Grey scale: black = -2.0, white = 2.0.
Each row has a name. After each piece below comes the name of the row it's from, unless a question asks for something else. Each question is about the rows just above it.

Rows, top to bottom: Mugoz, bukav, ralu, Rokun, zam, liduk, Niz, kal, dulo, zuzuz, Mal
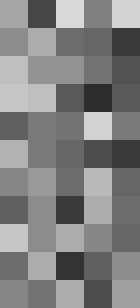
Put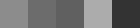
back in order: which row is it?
zuzuz
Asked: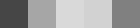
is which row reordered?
Mugoz
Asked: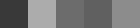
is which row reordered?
kal

